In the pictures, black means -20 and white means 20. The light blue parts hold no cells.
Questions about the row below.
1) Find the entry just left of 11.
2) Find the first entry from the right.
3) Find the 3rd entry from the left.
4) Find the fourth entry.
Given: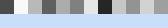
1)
-14
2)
5
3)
9
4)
-5

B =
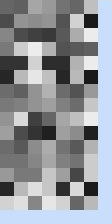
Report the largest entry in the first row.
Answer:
10
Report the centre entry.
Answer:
5
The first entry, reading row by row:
-4
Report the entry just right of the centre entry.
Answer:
0
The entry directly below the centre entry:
-4
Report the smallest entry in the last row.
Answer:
-4
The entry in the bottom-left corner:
13
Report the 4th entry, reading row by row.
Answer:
4
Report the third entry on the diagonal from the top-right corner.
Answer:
-6
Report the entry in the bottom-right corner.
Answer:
9
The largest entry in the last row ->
16
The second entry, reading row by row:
-5
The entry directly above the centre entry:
8
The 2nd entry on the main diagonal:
3
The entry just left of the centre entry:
3

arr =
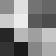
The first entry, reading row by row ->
2
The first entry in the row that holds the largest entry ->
12
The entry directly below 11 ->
7
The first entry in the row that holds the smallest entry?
-12
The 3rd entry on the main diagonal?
5

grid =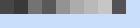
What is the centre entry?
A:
3
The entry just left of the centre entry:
-6

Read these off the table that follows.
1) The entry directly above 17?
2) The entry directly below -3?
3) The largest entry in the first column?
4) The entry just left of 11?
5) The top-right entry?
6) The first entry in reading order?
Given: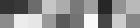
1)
-11
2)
16
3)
2
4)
-3
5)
9
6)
-12

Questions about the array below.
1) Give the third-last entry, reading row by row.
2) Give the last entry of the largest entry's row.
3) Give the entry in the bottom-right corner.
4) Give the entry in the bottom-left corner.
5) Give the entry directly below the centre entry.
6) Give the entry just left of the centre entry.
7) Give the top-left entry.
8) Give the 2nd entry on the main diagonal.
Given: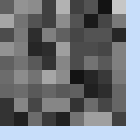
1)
5
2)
11
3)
-10
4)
-12
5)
2
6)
-12
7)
-5
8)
-2

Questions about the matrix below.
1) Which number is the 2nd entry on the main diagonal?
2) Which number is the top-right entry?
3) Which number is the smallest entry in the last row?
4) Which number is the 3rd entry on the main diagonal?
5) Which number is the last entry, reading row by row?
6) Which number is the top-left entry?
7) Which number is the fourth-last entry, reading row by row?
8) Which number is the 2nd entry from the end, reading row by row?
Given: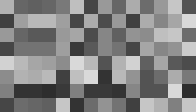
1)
5
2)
-7
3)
-12
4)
-6
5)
11
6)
8
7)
11
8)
0

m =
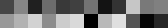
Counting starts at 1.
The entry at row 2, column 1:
4
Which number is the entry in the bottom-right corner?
-14
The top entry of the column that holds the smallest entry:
-2
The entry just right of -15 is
-3
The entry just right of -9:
1
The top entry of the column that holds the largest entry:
-12
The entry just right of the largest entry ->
-7

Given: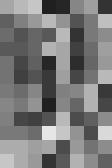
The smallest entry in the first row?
-15
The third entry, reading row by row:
11
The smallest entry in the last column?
-12
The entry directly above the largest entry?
-7
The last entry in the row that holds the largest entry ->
14
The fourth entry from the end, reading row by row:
-6
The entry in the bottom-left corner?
11
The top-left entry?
6
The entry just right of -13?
-4
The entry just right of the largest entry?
11
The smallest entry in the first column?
-6
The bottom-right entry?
-5
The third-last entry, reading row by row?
8
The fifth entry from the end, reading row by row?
-12
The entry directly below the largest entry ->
6
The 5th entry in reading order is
-14
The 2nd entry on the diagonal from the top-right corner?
-1
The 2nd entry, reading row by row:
9
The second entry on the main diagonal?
0
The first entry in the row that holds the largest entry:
-1
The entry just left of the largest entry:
-3
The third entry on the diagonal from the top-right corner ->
-12
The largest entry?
16

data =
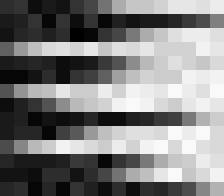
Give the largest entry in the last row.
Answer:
8
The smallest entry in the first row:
-18
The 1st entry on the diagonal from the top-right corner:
17
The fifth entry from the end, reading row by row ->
-14
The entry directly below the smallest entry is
13
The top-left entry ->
-13
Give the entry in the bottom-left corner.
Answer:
-14
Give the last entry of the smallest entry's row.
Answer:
15
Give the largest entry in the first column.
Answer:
-5
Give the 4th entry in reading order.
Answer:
-16
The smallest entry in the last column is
0
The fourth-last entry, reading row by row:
-11
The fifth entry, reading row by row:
-17
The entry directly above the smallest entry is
-18
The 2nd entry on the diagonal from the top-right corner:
-8
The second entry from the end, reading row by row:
1
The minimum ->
-20
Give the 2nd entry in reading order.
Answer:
-12
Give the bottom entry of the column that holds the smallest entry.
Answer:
-12

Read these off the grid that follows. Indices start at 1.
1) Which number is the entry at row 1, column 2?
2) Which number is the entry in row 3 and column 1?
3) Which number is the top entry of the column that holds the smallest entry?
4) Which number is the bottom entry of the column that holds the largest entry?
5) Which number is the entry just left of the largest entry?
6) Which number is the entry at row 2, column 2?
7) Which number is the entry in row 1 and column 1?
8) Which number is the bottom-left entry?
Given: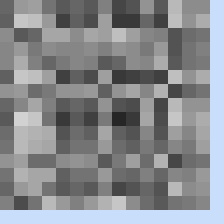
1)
4
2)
2
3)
-9
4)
-8
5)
-6
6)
11
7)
-4
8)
0

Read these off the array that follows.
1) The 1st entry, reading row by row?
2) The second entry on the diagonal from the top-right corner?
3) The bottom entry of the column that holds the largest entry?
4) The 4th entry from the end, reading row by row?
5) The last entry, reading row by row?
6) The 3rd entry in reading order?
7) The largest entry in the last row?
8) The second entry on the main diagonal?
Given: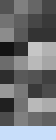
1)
-7
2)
-9
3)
-3
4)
-8
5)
-5
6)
-4
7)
0
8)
-5

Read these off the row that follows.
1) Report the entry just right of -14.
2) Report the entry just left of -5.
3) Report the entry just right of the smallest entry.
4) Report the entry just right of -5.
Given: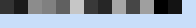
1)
6
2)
0
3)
-17
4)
11
